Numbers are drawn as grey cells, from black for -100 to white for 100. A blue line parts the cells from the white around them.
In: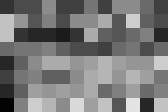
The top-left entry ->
-60
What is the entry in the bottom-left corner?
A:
-98
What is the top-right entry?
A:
-50
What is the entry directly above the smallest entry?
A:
-70
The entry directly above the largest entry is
25
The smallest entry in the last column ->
-70
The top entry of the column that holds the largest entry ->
9
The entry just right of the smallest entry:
0
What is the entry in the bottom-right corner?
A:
52
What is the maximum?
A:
78
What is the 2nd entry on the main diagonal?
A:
17
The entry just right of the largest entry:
-70
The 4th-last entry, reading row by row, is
-33
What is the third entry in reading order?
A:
-41
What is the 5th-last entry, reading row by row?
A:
52
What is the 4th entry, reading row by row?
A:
9

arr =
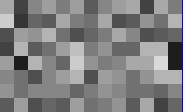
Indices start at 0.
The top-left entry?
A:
32
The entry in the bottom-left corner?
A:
-29
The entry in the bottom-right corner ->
-20
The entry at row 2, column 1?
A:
24
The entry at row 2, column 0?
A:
-38
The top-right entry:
-3
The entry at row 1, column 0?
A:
60
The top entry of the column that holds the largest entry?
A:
32
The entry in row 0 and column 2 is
5
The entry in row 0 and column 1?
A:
-48
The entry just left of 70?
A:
32
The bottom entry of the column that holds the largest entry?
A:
-48
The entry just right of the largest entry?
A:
-77
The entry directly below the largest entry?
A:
41
